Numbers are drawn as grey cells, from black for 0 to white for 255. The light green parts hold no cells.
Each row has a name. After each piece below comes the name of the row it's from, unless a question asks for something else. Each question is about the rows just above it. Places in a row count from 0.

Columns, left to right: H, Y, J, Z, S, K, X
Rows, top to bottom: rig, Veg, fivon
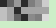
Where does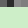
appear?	fivon
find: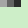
fivon
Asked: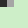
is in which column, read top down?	Z
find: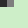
rig
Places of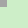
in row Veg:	1 3 4 5 6
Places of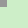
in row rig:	2 5
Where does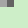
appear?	fivon

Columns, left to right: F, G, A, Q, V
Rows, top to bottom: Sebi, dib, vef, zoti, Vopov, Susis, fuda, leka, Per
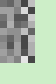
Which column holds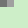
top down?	F
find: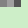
leka
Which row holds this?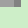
dib
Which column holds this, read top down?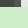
Q

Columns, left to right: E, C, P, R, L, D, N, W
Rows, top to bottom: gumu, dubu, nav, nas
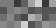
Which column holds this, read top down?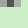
L
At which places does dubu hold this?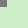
1 3
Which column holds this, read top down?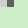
D
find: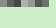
nav
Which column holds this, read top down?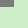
C
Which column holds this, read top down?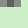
P
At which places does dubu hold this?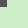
0 4 6 7

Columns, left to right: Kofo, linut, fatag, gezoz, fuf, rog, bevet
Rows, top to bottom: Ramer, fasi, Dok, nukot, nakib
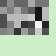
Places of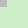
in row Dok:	1 2 3 6
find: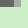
Ramer
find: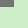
Ramer
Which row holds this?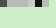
Dok

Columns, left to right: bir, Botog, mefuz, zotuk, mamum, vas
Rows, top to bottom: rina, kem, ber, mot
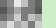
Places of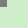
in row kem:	1 3 4
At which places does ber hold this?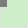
3
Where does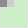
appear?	ber
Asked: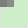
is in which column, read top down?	Botog
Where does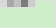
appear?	mot
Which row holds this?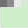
rina
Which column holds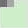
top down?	bir

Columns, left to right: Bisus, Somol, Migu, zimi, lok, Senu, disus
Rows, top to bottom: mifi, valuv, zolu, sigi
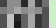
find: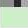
mifi
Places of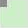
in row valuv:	1 3 5
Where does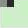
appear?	mifi

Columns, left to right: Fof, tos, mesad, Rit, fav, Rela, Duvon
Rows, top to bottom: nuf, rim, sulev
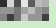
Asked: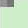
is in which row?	rim
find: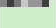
sulev
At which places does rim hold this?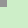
0 1 5
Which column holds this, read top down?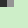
Fof
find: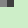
sulev

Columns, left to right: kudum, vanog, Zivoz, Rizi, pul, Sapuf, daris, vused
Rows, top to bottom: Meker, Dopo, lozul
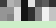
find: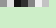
Dopo
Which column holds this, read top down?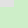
Zivoz
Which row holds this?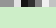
Dopo

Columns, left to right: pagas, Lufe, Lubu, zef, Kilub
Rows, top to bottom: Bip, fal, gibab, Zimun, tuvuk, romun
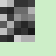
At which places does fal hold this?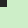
1
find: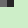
tuvuk
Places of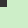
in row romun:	0
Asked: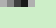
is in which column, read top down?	Kilub
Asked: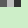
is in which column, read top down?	pagas

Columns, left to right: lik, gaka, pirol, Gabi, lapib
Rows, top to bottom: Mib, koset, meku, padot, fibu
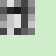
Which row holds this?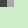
meku
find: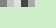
meku
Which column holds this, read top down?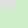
pirol
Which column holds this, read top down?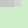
gaka

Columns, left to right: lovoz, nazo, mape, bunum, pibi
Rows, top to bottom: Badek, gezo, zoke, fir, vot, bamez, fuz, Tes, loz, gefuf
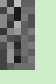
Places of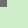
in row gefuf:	2 3 4
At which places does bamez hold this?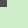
1

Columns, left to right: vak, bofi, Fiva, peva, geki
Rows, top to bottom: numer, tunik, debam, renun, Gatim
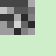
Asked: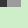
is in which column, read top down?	vak
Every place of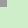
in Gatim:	0 1 4
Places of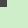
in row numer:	0 1 2 3
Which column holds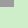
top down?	vak
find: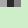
debam

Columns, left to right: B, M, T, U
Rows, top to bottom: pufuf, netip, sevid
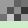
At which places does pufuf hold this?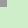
0 1
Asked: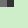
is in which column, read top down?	U
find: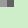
pufuf
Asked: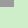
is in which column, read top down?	B

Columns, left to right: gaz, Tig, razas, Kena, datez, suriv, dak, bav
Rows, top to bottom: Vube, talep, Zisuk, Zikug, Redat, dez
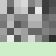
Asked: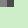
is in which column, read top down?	datez
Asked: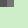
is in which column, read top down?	bav

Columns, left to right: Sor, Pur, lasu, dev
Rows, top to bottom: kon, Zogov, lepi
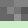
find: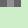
lepi
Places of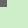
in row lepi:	0 1 3
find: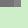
kon
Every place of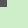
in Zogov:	3
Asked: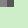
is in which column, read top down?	dev

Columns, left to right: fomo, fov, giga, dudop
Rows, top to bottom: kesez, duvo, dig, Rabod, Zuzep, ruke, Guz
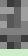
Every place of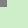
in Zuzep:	0 1 2 3
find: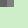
Rabod
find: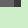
ruke
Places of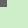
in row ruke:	1 2
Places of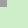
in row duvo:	0 1 3
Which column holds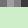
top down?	fomo

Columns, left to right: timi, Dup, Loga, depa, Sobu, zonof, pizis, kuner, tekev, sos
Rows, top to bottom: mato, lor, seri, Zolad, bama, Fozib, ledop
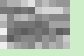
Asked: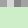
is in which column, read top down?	kuner
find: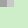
Fozib
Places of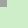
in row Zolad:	7 8 9
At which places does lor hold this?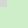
6 7 8
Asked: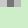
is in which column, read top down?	depa
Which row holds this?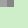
seri
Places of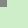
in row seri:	1 5 7 8 9

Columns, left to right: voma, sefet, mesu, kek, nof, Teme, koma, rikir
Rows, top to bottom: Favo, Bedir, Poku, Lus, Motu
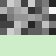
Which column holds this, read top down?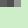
Teme
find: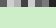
Favo
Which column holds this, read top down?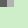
voma
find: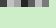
Lus

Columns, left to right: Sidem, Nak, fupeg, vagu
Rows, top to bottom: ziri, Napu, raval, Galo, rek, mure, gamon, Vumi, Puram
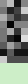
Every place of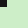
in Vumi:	0 2 3
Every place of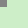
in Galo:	0 2 3
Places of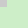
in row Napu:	3
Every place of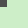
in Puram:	1 2 3
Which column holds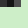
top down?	vagu

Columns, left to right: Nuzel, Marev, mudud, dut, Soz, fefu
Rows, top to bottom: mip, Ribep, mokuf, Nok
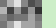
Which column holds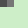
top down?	dut
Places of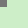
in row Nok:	0
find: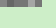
mokuf
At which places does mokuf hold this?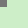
2 3 5
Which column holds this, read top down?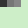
fefu
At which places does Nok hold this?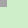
1 3 4
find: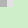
mip

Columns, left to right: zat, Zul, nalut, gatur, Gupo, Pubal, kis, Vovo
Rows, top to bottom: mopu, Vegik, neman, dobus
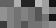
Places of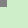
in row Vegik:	1 3 7
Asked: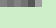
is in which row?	Vegik

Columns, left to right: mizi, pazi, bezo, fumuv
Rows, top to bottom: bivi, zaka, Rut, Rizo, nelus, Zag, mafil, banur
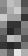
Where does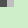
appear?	Zag
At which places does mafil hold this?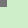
3

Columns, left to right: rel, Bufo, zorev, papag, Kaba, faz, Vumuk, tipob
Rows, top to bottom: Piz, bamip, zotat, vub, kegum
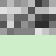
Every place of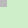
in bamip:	3 5 6
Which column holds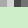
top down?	tipob
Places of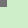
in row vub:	4 7

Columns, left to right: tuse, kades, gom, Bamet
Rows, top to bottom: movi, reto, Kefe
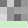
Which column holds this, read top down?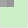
Bamet
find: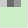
movi
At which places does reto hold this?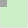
2 3
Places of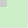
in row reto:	0
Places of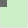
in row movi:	2
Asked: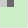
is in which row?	movi

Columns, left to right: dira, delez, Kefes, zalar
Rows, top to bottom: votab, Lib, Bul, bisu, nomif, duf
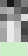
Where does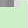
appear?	Bul
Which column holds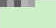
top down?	dira
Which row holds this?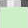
duf
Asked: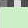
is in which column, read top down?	zalar
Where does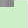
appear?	Bul
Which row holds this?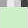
nomif

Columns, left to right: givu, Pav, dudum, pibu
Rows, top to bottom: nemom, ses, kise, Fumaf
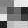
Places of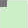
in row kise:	1 2
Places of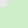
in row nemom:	2 3

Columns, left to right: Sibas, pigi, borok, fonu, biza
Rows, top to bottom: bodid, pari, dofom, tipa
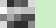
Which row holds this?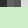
bodid
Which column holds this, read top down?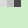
biza
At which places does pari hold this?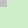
1 3 4
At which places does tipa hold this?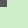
1
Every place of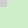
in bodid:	0

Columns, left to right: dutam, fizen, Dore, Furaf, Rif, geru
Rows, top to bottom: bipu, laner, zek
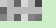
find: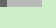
laner
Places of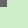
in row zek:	2
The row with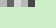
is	bipu
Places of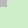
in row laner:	1 2 3 4 5
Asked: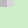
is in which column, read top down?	Furaf
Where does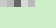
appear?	bipu

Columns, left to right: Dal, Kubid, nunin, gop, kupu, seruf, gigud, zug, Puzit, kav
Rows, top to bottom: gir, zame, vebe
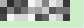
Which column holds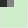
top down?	Kubid
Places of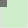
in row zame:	3 8 9
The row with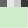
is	vebe
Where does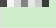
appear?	gir
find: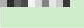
gir

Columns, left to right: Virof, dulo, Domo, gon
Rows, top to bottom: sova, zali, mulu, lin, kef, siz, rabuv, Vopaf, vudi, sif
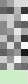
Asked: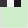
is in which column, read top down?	gon
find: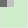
siz
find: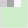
mulu
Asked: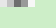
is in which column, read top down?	Domo
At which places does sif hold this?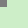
0 2
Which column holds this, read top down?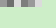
dulo
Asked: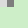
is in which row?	sif

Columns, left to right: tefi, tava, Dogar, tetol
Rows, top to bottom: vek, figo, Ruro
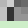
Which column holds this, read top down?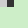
tava
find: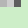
vek
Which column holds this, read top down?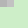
tefi
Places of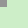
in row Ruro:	2 3
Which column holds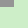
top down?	Dogar

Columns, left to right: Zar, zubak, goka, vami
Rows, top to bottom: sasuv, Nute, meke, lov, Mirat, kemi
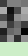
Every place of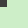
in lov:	1 3
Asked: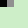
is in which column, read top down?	vami
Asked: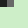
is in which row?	Mirat
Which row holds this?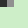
kemi
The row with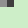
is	lov
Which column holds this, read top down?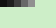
zubak

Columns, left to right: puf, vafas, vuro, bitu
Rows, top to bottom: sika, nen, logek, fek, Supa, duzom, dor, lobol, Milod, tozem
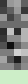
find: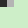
Supa
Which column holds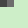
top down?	vafas
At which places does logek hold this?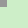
0
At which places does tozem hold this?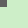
2
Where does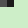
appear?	Milod
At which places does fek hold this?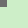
0 1 2 3
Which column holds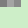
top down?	puf

